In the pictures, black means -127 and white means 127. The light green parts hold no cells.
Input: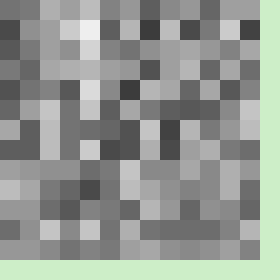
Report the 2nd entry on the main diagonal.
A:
16
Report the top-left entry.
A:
-12
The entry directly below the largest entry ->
83
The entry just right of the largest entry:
-33
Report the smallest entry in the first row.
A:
-33
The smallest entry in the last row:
-12
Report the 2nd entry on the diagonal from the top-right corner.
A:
75
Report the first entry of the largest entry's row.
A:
-53
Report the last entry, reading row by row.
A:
2
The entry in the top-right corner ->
31
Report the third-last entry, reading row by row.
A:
16
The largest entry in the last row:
39
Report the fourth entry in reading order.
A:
31
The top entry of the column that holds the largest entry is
60
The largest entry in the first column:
60
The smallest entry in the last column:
-61
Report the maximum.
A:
110
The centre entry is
-45
